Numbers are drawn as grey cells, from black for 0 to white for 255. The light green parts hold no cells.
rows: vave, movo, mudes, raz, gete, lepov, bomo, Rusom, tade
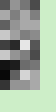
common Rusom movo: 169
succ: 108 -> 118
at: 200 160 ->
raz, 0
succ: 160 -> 127
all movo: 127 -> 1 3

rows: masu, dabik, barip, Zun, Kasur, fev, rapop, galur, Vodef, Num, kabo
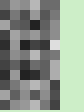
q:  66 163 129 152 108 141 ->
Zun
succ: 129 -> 152
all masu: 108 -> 0 4 5

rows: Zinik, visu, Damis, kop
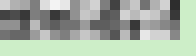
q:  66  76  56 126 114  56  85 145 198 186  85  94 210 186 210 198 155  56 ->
visu
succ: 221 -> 243
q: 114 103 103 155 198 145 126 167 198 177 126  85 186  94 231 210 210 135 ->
kop
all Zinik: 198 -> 13
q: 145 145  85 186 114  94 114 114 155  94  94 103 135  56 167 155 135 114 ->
Damis
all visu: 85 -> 6 10

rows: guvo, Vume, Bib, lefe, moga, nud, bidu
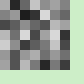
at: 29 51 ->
Vume, 2
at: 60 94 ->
moga, 2
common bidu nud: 83

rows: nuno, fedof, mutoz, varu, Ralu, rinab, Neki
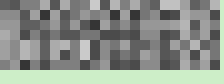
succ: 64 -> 75
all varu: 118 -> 5 8 9 19
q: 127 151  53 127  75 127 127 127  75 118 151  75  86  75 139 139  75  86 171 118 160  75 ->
Neki
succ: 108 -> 139
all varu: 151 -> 1
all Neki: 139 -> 14 15
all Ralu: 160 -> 0 3 12 17

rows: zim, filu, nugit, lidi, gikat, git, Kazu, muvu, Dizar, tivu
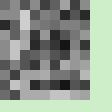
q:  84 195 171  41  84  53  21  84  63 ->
Dizar
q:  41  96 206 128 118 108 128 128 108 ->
nugit
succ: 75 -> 171
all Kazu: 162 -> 8
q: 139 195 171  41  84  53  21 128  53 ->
gikat

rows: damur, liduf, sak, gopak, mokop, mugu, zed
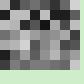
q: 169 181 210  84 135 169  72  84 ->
mokop
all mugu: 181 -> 5
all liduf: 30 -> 0 3 5 6
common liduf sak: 190
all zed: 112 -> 5

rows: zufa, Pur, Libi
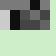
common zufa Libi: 15
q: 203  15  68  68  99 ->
Libi
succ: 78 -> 110
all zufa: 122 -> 0 1 2 4

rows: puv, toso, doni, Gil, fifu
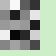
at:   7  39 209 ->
Gil, 1
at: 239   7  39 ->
Gil, 0
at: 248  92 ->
puv, 1
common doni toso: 28
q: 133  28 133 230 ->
toso

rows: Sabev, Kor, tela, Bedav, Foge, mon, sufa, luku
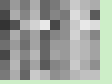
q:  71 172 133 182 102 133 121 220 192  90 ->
Kor
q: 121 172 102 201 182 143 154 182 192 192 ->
luku

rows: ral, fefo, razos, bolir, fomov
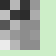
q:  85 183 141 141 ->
razos
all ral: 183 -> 1
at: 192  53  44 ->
fefo, 0

